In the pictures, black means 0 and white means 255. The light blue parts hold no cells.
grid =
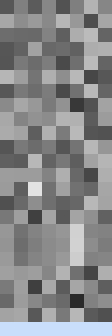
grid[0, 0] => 87
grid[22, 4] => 121
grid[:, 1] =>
[128, 141, 106, 98, 121, 158, 121, 167, 132, 163, 121, 92, 156, 95, 105, 159, 114, 109, 115, 153, 159, 156, 167]
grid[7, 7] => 163
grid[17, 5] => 210
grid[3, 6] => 173
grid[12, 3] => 131
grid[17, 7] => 124
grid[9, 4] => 123
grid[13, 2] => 227
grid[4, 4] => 74
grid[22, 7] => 80
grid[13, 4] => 161
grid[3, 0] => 86
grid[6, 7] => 101
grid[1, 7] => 166
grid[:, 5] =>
[127, 152, 173, 97, 111, 184, 113, 56, 177, 185, 116, 94, 104, 113, 103, 164, 209, 210, 205, 112, 166, 42, 183]
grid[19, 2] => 158
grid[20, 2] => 63
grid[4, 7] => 100
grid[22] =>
[163, 167, 88, 176, 121, 183, 90, 80]
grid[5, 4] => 142
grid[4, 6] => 187
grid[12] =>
[157, 156, 156, 131, 175, 104, 71, 175]
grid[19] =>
[160, 153, 158, 134, 179, 112, 69, 175]
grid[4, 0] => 85
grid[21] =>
[105, 156, 136, 118, 106, 42, 129, 142]
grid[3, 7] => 176
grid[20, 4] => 91
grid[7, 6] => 82

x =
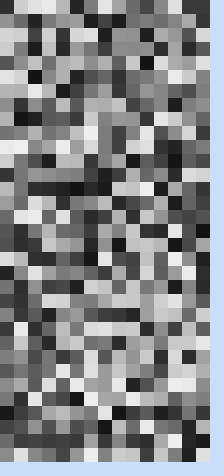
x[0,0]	47
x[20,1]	47
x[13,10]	238
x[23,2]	49
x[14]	[156, 107, 220, 184, 49, 120, 136, 186, 41, 73, 105, 176, 27, 99, 63]
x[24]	[98, 200, 93, 41, 180, 202, 112, 122, 44, 158, 175, 122, 201, 202, 231]
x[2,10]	30
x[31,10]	45
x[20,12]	27
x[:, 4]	[183, 149, 53, 41, 176, 176, 28, 186, 93, 131, 235, 187, 131, 33, 49, 223, 107, 169, 100, 122, 71, 209, 134, 189, 180, 58, 229, 98, 70, 186, 152, 63, 69]
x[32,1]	224
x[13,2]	47
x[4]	[85, 141, 192, 112, 176, 188, 142, 176, 95, 200, 19, 219, 172, 156, 223]
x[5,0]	227
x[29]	[25, 62, 87, 167, 186, 148, 122, 228, 21, 60, 91, 31, 52, 116, 55]
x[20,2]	144
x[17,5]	149
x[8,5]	59
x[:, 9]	[107, 111, 144, 137, 200, 109, 103, 67, 148, 129, 209, 24, 175, 195, 73, 48, 200, 193, 66, 69, 199, 200, 38, 202, 158, 148, 160, 35, 234, 60, 108, 58, 197]
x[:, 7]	[228, 67, 31, 62, 176, 102, 157, 173, 129, 124, 123, 126, 31, 26, 186, 64, 170, 145, 228, 60, 196, 167, 62, 224, 122, 86, 154, 154, 166, 228, 22, 56, 130]
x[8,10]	55
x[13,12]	169
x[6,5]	64
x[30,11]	118
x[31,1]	62
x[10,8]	64
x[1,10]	123
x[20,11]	150
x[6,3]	183
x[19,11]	93
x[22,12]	192
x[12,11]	138
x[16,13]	80

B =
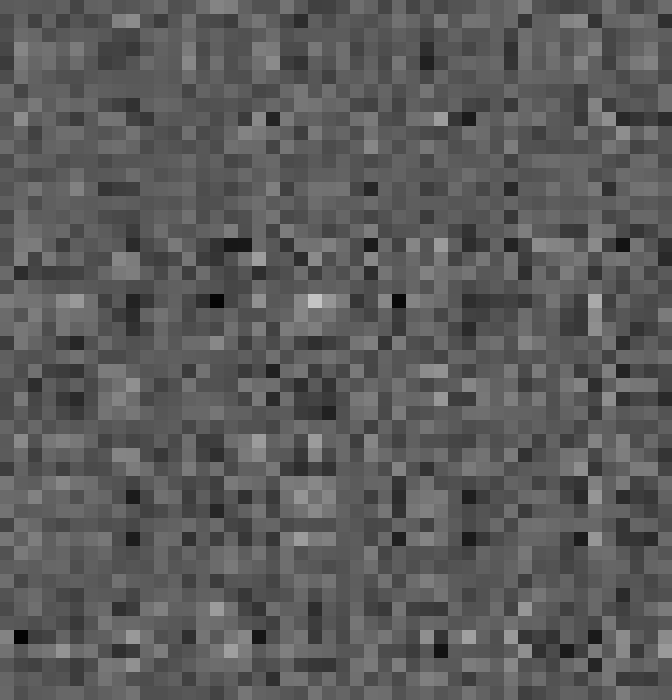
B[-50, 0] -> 91
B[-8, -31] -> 55
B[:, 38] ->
[83, 97, 97, 91, 87, 101, 88, 91, 116, 63, 81, 106, 84, 93, 83, 98, 91, 141, 84, 108, 106, 81, 87, 85, 116, 83, 124, 80, 121, 96, 97, 64, 79, 95, 66, 111, 88, 113, 102, 85, 80, 96, 119, 95, 100, 66, 48, 87, 109, 73]
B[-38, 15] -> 91
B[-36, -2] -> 90
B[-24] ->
[100, 77, 113, 65, 60, 52, 84, 124, 123, 97, 85, 88, 98, 59, 115, 83, 79, 58, 77, 33, 107, 118, 60, 91, 70, 122, 70, 98, 84, 108, 140, 146, 84, 66, 90, 94, 122, 75, 124, 83, 107, 59, 80, 128, 35, 76, 61, 73]
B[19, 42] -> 52
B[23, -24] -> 93
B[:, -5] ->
[115, 100, 70, 70, 63, 93, 99, 61, 143, 88, 119, 80, 86, 48, 95, 71, 115, 63, 114, 96, 90, 63, 74, 107, 117, 67, 128, 94, 143, 107, 95, 96, 107, 85, 96, 93, 100, 85, 99, 111, 102, 99, 94, 76, 119, 100, 87, 118, 119, 91]
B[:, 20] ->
[116, 69, 81, 76, 61, 85, 105, 88, 122, 94, 117, 75, 86, 64, 99, 73, 124, 52, 90, 79, 83, 92, 100, 124, 101, 78, 107, 73, 111, 91, 99, 109, 88, 61, 123, 112, 103, 74, 122, 111, 111, 96, 82, 96, 107, 105, 128, 99, 115, 87]
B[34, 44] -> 123
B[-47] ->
[71, 134, 110, 114, 98, 124, 96, 66, 67, 56, 81, 98, 92, 123, 74, 96, 80, 82, 126, 122, 76, 76, 120, 91, 111, 68, 90, 78, 87, 93, 46, 86, 86, 70, 86, 95, 49, 115, 91, 115, 82, 105, 131, 70, 86, 101, 117, 80]
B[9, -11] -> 82
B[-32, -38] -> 68
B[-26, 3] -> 87
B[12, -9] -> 89
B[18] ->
[80, 128, 67, 120, 92, 106, 78, 75, 135, 124, 68, 62, 73, 118, 61, 52, 81, 116, 158, 85, 90, 45, 139, 78, 105, 76, 136, 93, 89, 106, 85, 123, 67, 91, 119, 83, 117, 62, 84, 101, 110, 120, 79, 114, 119, 96, 103, 41]
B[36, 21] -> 114
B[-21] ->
[75, 93, 73, 95, 72, 58, 80, 116, 106, 119, 99, 86, 90, 104, 104, 118, 97, 97, 83, 90, 91, 60, 55, 33, 81, 109, 115, 73, 124, 78, 81, 92, 89, 110, 111, 102, 99, 99, 96, 81, 98, 106, 57, 107, 88, 95, 102, 83]
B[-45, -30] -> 107
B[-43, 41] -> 64
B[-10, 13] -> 90
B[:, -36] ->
[80, 86, 94, 92, 91, 88, 93, 101, 87, 75, 83, 94, 88, 101, 84, 94, 86, 122, 73, 104, 96, 98, 100, 85, 88, 95, 98, 80, 86, 90, 93, 74, 79, 90, 83, 107, 90, 98, 106, 82, 86, 98, 103, 97, 88, 87, 77, 82, 96, 84]
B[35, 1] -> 105
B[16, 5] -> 73
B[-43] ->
[100, 96, 121, 92, 108, 102, 106, 75, 64, 49, 96, 104, 101, 87, 80, 82, 85, 79, 90, 104, 88, 119, 116, 102, 106, 72, 66, 98, 67, 97, 85, 81, 99, 69, 64, 87, 57, 105, 91, 103, 78, 64, 132, 61, 84, 90, 82, 110]
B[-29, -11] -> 55
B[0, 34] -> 103
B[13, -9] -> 113
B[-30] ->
[79, 113, 99, 87, 83, 91, 88, 85, 86, 76, 75, 93, 96, 99, 85, 83, 70, 72, 107, 91, 83, 87, 99, 95, 99, 85, 77, 92, 85, 102, 83, 115, 86, 73, 83, 92, 80, 93, 106, 108, 100, 93, 107, 90, 67, 94, 99, 72]
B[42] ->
[83, 99, 107, 89, 71, 64, 92, 90, 89, 69, 92, 99, 103, 87, 97, 100, 77, 55, 81, 77, 82, 105, 74, 99, 85, 95, 71, 85, 94, 100, 95, 116, 92, 67, 82, 98, 76, 100, 119, 100, 97, 85, 105, 94, 42, 88, 75, 80]
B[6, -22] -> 84
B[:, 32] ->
[83, 86, 99, 86, 97, 84, 94, 99, 54, 83, 79, 92, 95, 107, 86, 96, 71, 96, 67, 107, 86, 87, 98, 70, 81, 103, 84, 93, 61, 89, 90, 69, 76, 99, 80, 87, 85, 92, 84, 74, 83, 92, 92, 104, 85, 114, 91, 89, 81, 92]
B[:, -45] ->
[88, 98, 77, 114, 112, 89, 96, 92, 103, 97, 100, 94, 81, 96, 95, 94, 98, 94, 120, 60, 87, 105, 93, 77, 87, 88, 65, 94, 89, 95, 81, 119, 103, 88, 115, 97, 95, 80, 95, 95, 103, 83, 89, 84, 89, 67, 118, 83, 81, 93]
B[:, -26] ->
[64, 95, 90, 120, 94, 87, 86, 116, 98, 121, 96, 90, 95, 114, 109, 97, 91, 114, 139, 63, 99, 196, 110, 127, 47, 102, 60, 90, 68, 55, 97, 156, 132, 68, 136, 112, 137, 79, 123, 94, 88, 103, 74, 45, 61, 56, 106, 55, 85, 116]
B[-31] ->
[106, 44, 70, 60, 64, 66, 81, 103, 121, 126, 95, 73, 104, 62, 109, 78, 68, 85, 46, 71, 79, 110, 63, 95, 79, 106, 45, 117, 93, 101, 130, 112, 107, 117, 88, 90, 115, 46, 108, 78, 125, 101, 52, 96, 73, 107, 69, 90]
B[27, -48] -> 80
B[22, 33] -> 66
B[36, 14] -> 78
